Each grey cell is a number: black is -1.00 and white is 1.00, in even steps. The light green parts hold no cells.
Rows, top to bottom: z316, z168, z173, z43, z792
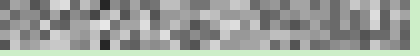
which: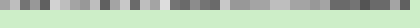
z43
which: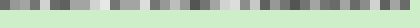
z173
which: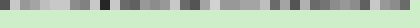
z792
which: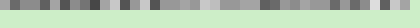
z168

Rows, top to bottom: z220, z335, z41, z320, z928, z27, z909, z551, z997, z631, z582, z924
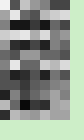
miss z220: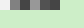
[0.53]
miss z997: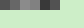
[-0.28]
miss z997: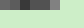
[0.09]
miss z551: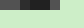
[-0.09]

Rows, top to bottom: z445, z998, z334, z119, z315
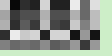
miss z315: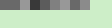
[-0.10]
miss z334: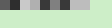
[-0.46]
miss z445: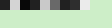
[0.75]
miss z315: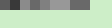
[-0.10]

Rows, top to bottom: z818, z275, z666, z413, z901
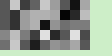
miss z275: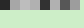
[-0.96]
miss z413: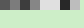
[-0.42]

